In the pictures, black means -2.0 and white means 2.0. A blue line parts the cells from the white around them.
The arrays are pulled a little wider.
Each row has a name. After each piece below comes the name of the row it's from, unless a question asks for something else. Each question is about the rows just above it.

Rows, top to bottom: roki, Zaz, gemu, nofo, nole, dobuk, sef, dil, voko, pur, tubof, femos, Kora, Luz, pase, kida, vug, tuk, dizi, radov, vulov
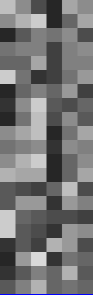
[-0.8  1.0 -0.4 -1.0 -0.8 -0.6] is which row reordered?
Luz
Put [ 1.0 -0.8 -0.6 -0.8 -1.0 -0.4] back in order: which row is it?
Luz

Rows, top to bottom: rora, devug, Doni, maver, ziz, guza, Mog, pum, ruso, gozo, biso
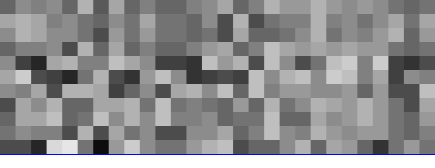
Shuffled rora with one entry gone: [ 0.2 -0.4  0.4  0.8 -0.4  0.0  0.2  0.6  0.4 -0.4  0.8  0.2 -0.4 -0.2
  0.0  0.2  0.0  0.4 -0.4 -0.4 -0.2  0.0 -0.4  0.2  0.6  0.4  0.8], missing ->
[-0.6]
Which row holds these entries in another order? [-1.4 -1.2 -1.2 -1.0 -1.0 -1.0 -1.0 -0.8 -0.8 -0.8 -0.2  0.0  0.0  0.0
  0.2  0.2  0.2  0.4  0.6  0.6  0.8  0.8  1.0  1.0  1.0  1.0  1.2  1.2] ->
ziz

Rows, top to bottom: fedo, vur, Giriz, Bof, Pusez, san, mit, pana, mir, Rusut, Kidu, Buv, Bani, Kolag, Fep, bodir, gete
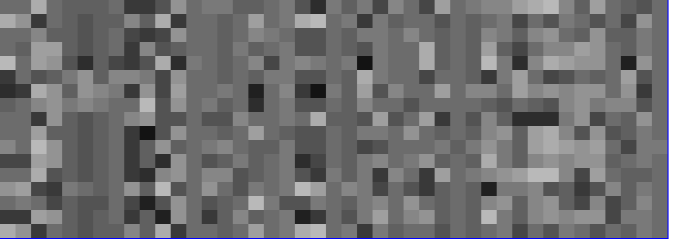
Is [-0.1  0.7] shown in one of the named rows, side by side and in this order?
yes
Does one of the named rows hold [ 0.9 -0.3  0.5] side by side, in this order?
yes

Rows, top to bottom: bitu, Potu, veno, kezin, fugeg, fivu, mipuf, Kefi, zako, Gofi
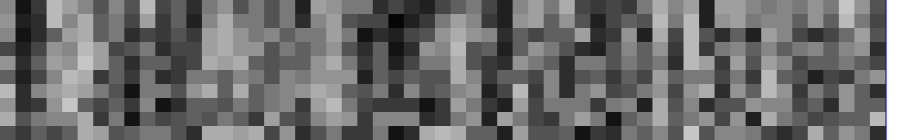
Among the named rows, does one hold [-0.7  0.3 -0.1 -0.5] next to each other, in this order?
no
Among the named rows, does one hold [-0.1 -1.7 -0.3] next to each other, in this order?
no
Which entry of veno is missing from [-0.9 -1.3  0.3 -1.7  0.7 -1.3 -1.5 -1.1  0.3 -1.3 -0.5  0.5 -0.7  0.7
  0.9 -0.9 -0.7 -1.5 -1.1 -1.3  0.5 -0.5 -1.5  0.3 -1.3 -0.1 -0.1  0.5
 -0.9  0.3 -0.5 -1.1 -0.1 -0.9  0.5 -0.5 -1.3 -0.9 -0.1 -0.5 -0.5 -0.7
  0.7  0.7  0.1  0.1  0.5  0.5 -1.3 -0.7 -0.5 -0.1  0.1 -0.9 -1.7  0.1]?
[-0.3]
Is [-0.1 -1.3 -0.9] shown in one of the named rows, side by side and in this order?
yes

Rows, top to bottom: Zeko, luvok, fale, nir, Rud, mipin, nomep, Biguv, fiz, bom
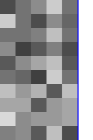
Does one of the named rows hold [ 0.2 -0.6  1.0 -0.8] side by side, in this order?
yes
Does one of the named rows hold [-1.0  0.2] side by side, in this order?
no
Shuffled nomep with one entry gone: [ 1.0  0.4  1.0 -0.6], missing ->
[0.8]
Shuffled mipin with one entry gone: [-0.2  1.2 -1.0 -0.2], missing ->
[-0.4]
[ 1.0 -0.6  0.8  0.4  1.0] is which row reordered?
nomep
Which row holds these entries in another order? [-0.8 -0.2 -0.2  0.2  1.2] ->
Zeko

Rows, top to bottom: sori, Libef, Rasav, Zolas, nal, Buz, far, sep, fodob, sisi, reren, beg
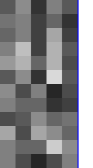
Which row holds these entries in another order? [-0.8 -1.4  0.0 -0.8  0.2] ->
far
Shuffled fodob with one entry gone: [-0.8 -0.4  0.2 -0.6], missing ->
[-0.2]
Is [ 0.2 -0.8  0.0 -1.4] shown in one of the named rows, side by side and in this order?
yes
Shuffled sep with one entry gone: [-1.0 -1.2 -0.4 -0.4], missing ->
[0.0]
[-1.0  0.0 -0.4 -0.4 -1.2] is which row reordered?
sep

